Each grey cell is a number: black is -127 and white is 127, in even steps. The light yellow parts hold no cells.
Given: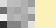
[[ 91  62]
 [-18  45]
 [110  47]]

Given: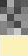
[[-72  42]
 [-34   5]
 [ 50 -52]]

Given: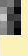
[[-13  -2]
 [ 27 -43]
 [ 72 -68]]

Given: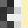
[[-25 -89]
 [-82 -56]
 [-77 109]]

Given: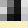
[[  47  -13]
 [  86  -49]
 [  11 -104]]

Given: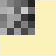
[[31  0]
 [46 55]
 [-9 34]]
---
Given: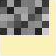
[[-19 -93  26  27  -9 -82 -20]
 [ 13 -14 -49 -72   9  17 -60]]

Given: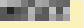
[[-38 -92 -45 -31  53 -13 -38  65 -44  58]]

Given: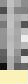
[[ -50   54    4    1]
 [  -5   67   33  -42]
 [  19   55   37  108]
 [ -28   63   20  -47]
 [-111   44  -31  -23]]

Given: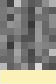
[[ -6   6  -6 -24 -56  25 -22 -35]
 [-16  20  12 -18 -71  21 -23  12]
 [ 20 -37 -13 -45 -45  26  -4 -36]
 [ -9 -24  35 -15 -55  10 -20  59]
 [ 55 -30 -11  22 -33  89 -34 -47]]

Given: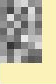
[[ -5 -56  46 -37  93 -17]
 [ 20  -8  61 -39  44 -23]
 [  0  15 -16 105  60  64]
 [ 25 -23  61  41 -13 -11]]

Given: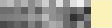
[[-18 -17  -4 -32  13 -31  21  17  -1 -10 -30  -9 -76]
 [-53 -42 -26 -41   3 -28  20  44  33 -18 -34  29 -35]]

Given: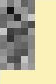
[[   8 -111   17   21  -10]
 [ -21   20   24  -25  -51]
 [  -1  -76  -21   -6    4]
 [  15   -6  -39  -46   17]
 [   4   37  -25   45   26]]

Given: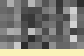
[[-22 -29   3 -48 -55 -53  -7   7 -66  23  80 -33]
 [-20 -31  -2 -50 -72 -51 -18 -11 -52  -6  83 -24]
 [-23 -33 -19 -36 -82 -48 -14 -29 -35 -18  83 -18]]
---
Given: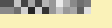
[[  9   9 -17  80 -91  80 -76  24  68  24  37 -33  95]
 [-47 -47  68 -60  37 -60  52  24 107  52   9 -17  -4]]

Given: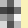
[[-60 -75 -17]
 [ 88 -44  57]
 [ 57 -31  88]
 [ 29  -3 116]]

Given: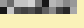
[[-104   68  -47  -62  -47  -75  -32    8  -62  -88   40]
 [  24  -19   68   68   83   -7 -104   55   40    8   24]]

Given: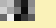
[[ -21  110 -116  -74  -35]
 [  53   67  -47 -103   10]
 [  81   37   -5 -116   25]]

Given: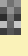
[[-84 -13 -69]
 [-69 -41 -57]
 [-41  17 -25]
 [ 33 -13  17]
 [ 60 -25  72]]

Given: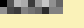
[[  16  -56  -68    1  -13  -26  -83    1    1]
 [-127  -40   57   43  -68   30   70   16  -26]]

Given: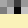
[[  -3   54 -121   66]
 [  38   11  -66   24]]

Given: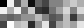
[[-127  113  -42   46 -114  -28  -58    3    3   46   74   46]
 [ -13  -28  -13   18   18   60    3  -42  -28   60  -71   18]
 [ -58  125   60   74  -85   18  100  -58   33   60   33  100]
 [ 113   46  113  -13   74  -71  -85  -13   33   87    3   87]]

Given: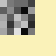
[[ -33   10  -48 -116   24]
 [  65   -6  -20  -20  -62]
 [  50  -74   24   65  -86]
 [  37  -33   65   10  -62]
 [  37  -33   96 -116   -6]]
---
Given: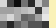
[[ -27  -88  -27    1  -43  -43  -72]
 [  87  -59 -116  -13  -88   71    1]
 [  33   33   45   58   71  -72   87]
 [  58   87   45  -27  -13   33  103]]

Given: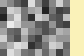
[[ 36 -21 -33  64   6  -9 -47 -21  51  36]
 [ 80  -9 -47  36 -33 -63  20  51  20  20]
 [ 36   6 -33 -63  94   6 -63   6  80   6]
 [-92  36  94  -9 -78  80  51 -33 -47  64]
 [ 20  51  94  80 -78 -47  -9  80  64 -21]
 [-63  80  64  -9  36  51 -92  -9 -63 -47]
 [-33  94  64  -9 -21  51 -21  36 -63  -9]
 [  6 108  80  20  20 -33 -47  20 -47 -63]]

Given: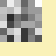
[[ 54 -84 -13 -41   2  39]
 [ 39 -72  79 -72   2 -41]
 [ 94 -56   2  39  39  15]
 [ 66  54  94   2  27  27]
 [-25  66  94 -72 -13  94]
 [ 15 110  66 -25  27 126]]

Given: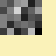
[[   1  -84  -28  -14  -28  -84]
 [ -14  -44   17   30  -96  -28]
 [   1  -14    1  -96  -44  -56]
 [ -56    1   85  -69  -28   30]
 [ -69   30  -96  -56   57 -125]]

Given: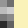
[[-84 -30]
 [ 22 -17]
 [ -5  10]
 [ 60  76]]

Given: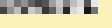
[[ -59   17   61  -59   73   46  -73  -29   61  -89   88  103 -104  -13]
 [  17   46  -13   17  -29  -59  -43   31   73    1   61   88  -43  103]]
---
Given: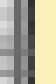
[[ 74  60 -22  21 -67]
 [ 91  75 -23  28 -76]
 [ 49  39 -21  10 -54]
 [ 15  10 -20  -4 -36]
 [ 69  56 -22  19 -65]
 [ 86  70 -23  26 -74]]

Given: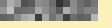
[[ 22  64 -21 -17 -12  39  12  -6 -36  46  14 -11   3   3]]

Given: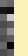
[[-106 -114]
 [ -51  -38]
 [ -49  -35]
 [ -49  -35]]

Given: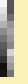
[[  97  -42]
 [  51   21]
 [ -11   22]
 [ -48   82]
 [-111   25]]

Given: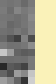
[[ -4 -18   5  -6   1]
 [ -7 -23 -17  -9   2]
 [-23 -44 -64   1 -50]
 [ 70  28 -27 -35 -30]
 [-87 -37 -44 -60  -7]
 [ 29   8 -27 -76  78]]

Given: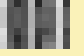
[[ 68 -43 -37 -46  47 -44 -29 -30  79 -32]
 [ 68 -44 -36 -44  46 -35 -31 -29  76 -25]
 [ 86 -36 -85 -47  45 -73 -22 -21  78 -47]]
